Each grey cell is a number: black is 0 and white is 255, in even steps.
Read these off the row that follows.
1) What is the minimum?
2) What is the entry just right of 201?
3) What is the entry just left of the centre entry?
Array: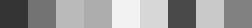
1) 52
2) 129
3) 173

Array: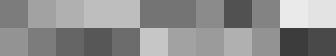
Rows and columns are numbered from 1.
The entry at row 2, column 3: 101
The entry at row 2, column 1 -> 147
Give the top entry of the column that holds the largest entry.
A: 234
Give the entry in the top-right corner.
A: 227
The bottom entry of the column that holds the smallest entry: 60
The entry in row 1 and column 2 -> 162
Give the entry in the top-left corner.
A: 124

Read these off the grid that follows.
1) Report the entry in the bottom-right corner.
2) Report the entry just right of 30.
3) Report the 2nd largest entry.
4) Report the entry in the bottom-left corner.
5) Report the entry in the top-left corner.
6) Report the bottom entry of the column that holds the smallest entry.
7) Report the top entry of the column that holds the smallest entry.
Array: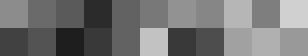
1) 153
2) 57
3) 194
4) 65
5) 140
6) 30
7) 90

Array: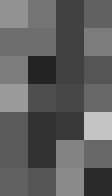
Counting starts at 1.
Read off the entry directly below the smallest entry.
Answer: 78
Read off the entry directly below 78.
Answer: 50
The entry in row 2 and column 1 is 110
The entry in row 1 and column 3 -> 65
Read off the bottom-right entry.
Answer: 42
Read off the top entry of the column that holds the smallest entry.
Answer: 116
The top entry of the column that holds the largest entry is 97
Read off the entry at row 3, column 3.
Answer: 65

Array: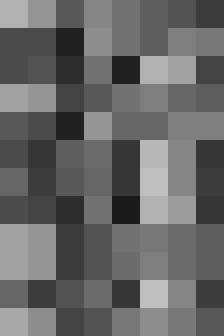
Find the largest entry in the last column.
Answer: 126
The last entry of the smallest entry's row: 54
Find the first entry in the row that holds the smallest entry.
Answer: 75
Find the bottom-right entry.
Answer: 88
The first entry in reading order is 177
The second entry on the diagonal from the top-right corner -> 126
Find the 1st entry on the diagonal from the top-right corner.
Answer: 61
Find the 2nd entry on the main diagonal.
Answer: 75
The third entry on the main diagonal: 46
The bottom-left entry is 169
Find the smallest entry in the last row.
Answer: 67
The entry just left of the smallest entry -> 114
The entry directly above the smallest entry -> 54
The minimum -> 26
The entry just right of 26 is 177

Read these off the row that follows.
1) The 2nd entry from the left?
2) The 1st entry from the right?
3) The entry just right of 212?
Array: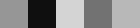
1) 15
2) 184
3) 114

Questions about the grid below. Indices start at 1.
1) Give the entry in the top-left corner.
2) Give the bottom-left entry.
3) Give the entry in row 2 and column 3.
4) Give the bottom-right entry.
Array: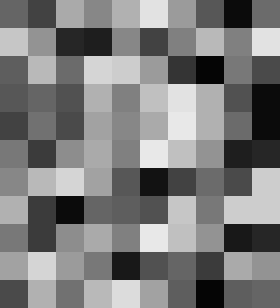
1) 101
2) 74
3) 38
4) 101

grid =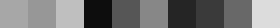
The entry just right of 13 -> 86
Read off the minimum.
13

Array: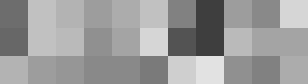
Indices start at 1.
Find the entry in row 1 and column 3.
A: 179
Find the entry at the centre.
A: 214
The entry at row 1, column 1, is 109
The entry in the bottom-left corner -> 179
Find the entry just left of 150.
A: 157
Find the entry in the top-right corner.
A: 214
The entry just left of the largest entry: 207
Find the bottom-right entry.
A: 172
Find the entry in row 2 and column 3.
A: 186
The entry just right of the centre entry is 83

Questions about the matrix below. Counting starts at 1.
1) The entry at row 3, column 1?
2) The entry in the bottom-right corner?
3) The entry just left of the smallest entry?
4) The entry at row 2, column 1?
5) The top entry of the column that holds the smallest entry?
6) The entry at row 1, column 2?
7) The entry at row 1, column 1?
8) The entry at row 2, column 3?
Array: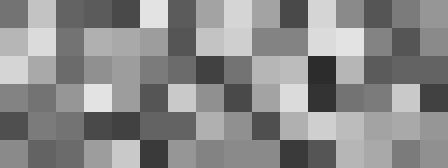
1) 213
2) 144
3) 188
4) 182
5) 213
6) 195
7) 115
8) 115

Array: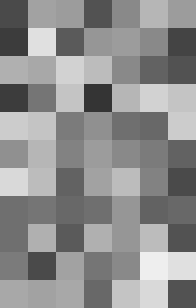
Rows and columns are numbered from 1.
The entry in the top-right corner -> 156
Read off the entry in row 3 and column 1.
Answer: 176
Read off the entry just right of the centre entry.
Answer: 137
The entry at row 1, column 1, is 74
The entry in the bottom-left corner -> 168
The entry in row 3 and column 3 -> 210
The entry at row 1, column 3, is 156
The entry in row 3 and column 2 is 168
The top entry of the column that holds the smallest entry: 82
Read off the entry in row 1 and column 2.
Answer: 162
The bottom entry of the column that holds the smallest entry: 104
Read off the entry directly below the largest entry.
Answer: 217
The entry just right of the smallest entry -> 182
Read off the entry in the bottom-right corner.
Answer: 82
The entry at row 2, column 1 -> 60
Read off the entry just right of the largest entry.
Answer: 224
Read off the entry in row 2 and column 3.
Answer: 90
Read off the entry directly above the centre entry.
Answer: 144
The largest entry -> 238
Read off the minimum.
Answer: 52

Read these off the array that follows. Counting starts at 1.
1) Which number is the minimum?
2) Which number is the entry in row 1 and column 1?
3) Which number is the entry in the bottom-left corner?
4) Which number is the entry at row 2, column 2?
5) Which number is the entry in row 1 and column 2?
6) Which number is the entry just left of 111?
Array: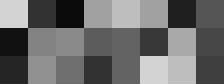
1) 11
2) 211
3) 37
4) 131
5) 50
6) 145

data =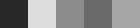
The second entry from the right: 106
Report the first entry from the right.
166
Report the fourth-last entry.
221

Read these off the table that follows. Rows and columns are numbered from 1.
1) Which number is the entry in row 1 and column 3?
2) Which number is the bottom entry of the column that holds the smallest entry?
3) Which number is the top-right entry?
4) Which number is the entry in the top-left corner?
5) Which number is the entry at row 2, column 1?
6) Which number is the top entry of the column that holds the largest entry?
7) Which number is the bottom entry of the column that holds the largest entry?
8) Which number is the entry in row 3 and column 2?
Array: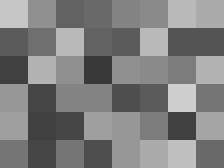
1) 98
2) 78
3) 171
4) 198
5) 91
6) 185
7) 192
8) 179

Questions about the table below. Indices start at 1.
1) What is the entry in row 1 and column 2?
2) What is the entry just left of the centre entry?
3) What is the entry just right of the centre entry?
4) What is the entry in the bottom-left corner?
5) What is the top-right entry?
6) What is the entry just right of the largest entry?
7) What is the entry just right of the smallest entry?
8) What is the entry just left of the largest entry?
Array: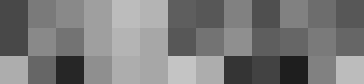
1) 122
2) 167
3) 115
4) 173
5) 87
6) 173
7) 129
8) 167

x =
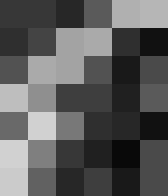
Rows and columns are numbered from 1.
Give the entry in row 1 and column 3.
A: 39
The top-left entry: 55
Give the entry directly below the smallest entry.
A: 25
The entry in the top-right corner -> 182
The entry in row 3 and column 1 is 82
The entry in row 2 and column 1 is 47
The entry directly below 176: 47
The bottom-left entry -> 203
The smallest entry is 9
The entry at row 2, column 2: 68
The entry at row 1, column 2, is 55
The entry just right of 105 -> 209

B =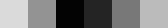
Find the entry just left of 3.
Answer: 147
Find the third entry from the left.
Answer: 3
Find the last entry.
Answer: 187

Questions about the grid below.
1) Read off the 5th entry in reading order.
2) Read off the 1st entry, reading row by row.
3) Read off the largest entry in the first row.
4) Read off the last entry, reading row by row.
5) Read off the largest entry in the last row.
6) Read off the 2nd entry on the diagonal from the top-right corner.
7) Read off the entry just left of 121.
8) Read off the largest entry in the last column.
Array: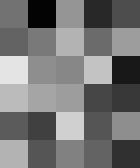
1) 77
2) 114
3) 149
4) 48
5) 179
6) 107
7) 99
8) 157
